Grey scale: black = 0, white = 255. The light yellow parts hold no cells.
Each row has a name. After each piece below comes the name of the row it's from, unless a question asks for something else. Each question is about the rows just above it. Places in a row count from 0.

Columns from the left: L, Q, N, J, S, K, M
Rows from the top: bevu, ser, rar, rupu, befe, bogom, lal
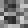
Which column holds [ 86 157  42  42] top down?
J
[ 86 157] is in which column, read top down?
J

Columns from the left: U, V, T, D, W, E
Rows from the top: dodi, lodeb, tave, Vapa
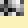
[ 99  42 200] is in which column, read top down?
U
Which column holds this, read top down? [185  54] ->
D
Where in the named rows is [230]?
Vapa, 3
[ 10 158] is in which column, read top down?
T

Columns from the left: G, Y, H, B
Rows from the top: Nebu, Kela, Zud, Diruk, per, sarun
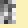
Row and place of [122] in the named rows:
Zud, 0
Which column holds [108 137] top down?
H
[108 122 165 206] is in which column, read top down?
G
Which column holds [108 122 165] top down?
G

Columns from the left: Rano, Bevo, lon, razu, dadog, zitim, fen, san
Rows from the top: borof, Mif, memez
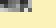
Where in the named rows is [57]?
borof, 6
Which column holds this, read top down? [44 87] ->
zitim
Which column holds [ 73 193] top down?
Bevo
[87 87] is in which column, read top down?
zitim

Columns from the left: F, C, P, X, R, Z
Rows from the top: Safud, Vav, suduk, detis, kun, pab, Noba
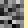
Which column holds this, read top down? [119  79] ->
Z
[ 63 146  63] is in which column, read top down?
X
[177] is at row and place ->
kun, 1

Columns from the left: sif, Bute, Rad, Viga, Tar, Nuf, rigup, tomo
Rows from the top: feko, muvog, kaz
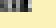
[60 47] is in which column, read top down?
Nuf
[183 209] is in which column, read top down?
tomo

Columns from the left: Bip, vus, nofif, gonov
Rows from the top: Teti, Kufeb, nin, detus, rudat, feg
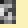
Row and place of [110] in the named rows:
Teti, 2
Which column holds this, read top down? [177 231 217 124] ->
Bip
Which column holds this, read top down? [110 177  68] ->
nofif
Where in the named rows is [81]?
Kufeb, 3
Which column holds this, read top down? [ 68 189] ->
nofif
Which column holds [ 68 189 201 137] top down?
nofif
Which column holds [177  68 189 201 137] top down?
nofif

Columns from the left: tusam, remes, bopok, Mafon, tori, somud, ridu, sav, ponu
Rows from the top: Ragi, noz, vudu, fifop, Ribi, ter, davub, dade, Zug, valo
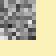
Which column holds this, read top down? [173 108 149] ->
ridu
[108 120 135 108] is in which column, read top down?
Mafon

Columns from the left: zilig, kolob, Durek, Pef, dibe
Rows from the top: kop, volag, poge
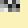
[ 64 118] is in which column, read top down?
Pef
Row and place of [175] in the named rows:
volag, 0
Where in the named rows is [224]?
kop, 2
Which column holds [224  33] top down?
Durek
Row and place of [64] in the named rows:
kop, 3

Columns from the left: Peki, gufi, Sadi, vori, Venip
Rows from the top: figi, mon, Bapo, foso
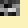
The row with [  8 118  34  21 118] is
foso
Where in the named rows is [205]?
Bapo, 3
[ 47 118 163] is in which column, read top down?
Peki
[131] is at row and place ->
mon, 3
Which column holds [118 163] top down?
Peki

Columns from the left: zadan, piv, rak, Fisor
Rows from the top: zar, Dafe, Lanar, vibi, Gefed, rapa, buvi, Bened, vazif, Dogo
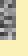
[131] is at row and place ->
Dogo, 3
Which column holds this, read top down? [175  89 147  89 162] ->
piv
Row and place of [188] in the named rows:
Lanar, 0
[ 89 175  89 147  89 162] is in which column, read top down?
piv
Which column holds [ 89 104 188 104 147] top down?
zadan

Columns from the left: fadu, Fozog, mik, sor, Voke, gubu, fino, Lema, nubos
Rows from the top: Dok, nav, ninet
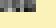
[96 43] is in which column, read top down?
Lema
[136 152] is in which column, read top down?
gubu

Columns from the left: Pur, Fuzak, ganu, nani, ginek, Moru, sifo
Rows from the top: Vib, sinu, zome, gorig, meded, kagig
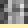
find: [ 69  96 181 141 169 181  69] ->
kagig
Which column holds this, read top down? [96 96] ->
Pur
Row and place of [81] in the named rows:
Vib, 0

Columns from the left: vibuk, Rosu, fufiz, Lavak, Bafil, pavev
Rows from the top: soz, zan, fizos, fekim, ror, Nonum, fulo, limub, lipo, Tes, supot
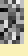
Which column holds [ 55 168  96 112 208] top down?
fufiz
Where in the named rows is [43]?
fizos, 4

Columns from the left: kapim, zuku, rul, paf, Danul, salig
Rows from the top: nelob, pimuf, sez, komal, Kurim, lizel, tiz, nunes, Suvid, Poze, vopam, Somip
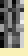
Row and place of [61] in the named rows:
Somip, 4
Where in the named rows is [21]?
komal, 0
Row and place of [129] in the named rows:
pimuf, 4

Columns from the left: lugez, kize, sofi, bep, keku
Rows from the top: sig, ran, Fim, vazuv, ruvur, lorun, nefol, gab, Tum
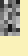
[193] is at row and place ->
ruvur, 1
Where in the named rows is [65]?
vazuv, 4
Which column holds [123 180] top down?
keku
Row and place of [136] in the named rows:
nefol, 0
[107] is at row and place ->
Fim, 3

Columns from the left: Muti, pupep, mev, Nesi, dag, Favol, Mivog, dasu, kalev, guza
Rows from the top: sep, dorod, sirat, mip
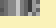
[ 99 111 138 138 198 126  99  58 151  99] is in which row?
sep
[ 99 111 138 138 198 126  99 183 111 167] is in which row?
mip
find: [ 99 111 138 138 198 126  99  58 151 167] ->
dorod

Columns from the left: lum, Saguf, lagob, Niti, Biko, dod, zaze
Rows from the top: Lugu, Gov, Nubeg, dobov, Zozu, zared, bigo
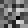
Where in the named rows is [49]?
Gov, 5
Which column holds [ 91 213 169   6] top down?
Biko
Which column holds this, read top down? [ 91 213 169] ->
Biko
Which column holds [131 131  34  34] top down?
Niti
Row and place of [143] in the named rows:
Gov, 0
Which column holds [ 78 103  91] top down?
zaze
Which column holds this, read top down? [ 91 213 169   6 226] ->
Biko

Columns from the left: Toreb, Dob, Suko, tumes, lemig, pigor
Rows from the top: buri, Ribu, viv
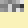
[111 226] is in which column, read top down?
lemig
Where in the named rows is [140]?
viv, 1

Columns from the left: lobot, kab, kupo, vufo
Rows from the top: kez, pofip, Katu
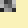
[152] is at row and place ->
Katu, 1
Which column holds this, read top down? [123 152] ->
kab

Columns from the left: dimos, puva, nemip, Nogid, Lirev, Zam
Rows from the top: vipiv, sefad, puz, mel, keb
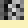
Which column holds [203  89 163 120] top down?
nemip
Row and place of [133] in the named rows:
vipiv, 5

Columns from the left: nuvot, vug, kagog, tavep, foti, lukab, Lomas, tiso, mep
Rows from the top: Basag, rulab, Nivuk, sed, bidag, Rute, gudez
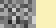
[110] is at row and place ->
rulab, 3
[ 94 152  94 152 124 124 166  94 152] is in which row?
Basag
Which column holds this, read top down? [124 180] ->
nuvot
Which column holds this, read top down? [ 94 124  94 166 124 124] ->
tiso
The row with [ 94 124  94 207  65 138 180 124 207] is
bidag
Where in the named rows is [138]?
bidag, 5
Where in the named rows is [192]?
Nivuk, 6

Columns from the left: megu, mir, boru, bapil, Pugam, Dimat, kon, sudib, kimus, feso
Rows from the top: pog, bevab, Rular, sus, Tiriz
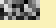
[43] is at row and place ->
sus, 3
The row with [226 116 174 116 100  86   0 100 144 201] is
pog

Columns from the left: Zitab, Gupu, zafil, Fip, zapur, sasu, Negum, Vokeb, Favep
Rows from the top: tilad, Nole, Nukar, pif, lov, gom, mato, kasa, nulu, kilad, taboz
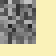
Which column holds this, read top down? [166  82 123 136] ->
zapur
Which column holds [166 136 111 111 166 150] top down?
Zitab
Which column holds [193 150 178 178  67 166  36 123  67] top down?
zafil

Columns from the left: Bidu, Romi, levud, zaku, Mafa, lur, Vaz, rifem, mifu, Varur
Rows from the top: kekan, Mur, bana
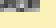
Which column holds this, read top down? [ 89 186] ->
zaku
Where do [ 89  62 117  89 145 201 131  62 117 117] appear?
Mur

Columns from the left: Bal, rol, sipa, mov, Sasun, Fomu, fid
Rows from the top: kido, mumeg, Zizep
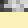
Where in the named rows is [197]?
Zizep, 4
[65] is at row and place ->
Zizep, 0

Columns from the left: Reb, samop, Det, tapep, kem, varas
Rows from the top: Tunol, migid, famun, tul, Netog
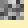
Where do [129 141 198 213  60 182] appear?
Tunol
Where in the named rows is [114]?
migid, 1
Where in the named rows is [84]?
famun, 4
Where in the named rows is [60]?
Tunol, 4
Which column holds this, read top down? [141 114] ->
samop
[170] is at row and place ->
tul, 3

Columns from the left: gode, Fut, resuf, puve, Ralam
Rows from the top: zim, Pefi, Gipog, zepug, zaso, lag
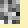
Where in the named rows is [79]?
Gipog, 3
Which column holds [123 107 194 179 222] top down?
resuf
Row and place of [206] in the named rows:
Gipog, 1
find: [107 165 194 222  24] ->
zepug
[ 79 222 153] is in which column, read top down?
puve
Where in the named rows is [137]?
Pefi, 0
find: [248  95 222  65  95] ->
lag

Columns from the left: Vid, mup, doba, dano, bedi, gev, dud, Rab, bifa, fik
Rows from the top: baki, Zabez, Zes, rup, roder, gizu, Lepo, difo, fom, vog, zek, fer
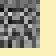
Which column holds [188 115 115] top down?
mup
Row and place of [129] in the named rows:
Lepo, 8
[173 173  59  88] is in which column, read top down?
dud
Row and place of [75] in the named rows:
rup, 1
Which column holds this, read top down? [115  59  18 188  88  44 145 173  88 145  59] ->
Vid
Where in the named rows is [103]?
difo, 1
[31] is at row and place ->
fer, 2

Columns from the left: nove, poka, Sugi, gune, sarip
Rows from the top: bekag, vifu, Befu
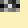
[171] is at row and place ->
Befu, 1
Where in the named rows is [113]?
Befu, 3

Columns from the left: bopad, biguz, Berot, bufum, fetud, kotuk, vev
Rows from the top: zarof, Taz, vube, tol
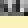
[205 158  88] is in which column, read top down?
Berot
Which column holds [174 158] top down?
vev
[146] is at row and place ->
zarof, 1
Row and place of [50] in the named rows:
zarof, 4
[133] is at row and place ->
tol, 1

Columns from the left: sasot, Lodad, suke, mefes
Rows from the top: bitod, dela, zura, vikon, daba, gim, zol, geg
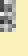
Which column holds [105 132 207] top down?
Lodad
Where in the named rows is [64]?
zura, 0
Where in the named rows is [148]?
daba, 2
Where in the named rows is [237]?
vikon, 0

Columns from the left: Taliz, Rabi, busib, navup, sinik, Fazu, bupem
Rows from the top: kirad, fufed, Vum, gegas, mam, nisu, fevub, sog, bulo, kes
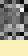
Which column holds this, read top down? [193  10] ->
Fazu
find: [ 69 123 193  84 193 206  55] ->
kes

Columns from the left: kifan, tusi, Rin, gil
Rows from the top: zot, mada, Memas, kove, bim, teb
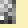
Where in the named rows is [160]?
kove, 3
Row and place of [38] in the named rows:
teb, 2
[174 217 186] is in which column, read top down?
kifan
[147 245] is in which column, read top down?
kifan
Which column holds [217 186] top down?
kifan
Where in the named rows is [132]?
bim, 3

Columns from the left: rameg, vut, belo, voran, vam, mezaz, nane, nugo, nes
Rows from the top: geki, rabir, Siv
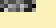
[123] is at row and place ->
Siv, 3
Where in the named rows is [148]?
rabir, 3
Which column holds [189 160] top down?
mezaz

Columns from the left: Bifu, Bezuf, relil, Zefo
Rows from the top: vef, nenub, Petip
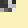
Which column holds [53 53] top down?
Bifu
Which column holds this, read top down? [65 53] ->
Bezuf
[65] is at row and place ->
vef, 1
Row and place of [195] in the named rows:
nenub, 2
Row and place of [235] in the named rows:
Petip, 3
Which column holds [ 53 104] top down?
Bezuf

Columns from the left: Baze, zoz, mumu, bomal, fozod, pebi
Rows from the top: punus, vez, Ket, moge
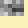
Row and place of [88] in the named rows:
vez, 2
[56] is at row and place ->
Ket, 3
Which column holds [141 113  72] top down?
pebi
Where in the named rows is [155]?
moge, 5
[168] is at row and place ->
Ket, 0
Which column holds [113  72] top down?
pebi
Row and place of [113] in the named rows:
vez, 5

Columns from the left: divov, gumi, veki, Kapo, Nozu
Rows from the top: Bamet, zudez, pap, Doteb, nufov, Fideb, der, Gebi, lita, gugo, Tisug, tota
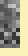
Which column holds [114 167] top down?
Nozu
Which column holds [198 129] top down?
Kapo
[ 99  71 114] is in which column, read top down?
veki
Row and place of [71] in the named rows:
Tisug, 2
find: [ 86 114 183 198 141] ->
zudez

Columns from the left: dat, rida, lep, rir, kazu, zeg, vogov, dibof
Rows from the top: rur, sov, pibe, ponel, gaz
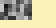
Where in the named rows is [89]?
ponel, 0
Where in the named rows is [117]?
rur, 7
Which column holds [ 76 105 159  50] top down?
lep

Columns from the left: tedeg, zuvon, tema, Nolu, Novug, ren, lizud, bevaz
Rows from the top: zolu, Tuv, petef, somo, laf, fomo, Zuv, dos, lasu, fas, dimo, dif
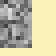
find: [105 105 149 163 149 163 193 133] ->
dimo
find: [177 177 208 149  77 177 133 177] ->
somo
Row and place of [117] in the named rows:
lasu, 5
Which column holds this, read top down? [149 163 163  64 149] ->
Novug

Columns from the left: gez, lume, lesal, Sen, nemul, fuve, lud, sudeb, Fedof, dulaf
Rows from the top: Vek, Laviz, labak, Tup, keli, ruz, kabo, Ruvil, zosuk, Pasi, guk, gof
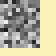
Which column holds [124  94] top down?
sudeb
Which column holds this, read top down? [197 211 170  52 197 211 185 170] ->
gez
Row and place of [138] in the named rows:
ruz, 2

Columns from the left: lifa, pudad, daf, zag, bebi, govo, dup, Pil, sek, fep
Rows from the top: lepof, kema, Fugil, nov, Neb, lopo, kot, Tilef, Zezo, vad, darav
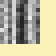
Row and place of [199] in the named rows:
kema, 7
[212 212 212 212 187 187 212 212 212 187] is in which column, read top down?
zag
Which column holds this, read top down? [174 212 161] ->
pudad

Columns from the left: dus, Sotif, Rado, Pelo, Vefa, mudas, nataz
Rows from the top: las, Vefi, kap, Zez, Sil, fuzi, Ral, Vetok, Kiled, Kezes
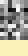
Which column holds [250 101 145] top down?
Vefa
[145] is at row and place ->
Sil, 4
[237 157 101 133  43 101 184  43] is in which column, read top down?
dus
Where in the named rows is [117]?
Kiled, 6
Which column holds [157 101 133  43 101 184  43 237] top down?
dus
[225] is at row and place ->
Ral, 6

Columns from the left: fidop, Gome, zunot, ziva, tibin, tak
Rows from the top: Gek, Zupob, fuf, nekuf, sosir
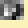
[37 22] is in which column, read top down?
tibin
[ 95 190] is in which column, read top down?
tak
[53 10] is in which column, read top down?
ziva
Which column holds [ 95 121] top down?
zunot

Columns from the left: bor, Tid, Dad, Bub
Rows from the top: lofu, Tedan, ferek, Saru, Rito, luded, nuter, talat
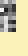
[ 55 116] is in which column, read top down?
Bub
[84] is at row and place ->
talat, 2

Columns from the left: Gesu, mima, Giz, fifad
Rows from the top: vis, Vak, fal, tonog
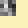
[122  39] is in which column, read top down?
fifad
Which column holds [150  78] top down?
Gesu
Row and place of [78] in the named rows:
Vak, 0

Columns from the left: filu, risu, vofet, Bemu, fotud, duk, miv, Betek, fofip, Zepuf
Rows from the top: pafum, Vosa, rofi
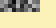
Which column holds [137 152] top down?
filu
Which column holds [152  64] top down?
filu
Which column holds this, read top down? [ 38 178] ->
vofet
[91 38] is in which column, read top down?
vofet
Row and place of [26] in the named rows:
rofi, 3
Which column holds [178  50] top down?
fofip

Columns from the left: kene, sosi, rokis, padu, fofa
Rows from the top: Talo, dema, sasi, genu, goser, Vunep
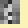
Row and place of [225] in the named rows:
goser, 2
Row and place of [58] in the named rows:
genu, 2
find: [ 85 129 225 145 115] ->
goser

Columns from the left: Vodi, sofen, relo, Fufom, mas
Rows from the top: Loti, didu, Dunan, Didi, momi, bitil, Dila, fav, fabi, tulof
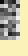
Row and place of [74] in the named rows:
Dila, 3
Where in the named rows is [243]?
momi, 4
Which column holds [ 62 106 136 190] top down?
Vodi
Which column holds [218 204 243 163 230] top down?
mas
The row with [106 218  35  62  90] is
fabi
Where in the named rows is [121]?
Dila, 2

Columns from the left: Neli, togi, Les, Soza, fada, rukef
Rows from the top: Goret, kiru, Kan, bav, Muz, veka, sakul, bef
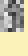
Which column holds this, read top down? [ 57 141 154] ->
Soza
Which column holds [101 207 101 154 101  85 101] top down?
rukef
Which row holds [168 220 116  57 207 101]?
Goret
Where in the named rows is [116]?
Goret, 2
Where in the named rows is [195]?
sakul, 1

